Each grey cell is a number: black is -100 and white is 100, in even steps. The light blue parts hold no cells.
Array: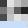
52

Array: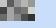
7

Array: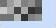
-60

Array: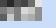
45

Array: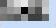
-51

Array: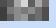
-26
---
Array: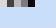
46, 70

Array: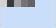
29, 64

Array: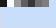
-26, 97

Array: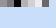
40, 85

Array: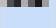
35, 48

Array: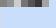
-9, 60

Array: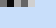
36, 62

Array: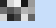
-12, 89
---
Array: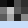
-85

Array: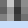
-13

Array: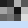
-76

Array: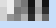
74

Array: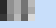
-68

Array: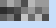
-3
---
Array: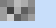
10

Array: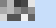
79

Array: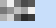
-32

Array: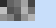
-46

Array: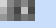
-32

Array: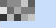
-26
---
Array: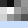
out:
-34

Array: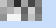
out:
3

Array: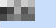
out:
-20

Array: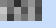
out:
-33

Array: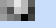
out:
-48

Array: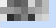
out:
66

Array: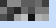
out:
28

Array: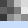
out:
9

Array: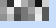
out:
-31

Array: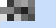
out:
-41
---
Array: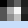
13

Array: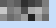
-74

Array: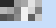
89

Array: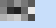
61

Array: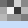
18

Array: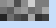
31

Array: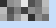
-62

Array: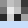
63

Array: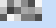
-3

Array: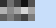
-25
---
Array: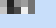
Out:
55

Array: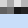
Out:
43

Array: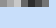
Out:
57

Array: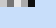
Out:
58

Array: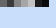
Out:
4

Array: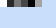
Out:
-68

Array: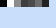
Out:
10

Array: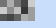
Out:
-33
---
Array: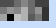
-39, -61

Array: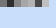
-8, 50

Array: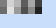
-2, -75

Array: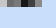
55, 8

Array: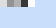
73, 97

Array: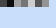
-46, 16

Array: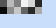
-33, 33

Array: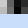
59, -47

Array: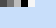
-42, 92
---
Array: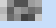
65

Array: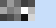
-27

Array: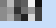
-3

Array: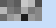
-28

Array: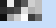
-77

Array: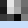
-70

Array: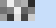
13
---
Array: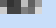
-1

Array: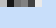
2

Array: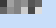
60

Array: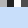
-73

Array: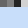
0

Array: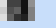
-61

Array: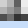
-13

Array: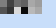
-92
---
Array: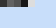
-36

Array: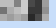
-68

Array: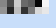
-5

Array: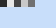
-46

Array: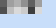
59

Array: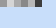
7
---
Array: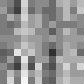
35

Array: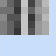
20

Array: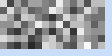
3

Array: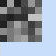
-30

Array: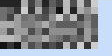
-59
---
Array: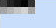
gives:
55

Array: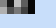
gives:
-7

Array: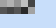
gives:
-34

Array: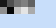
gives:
53

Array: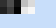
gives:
-98

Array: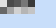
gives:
64

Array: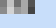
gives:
19
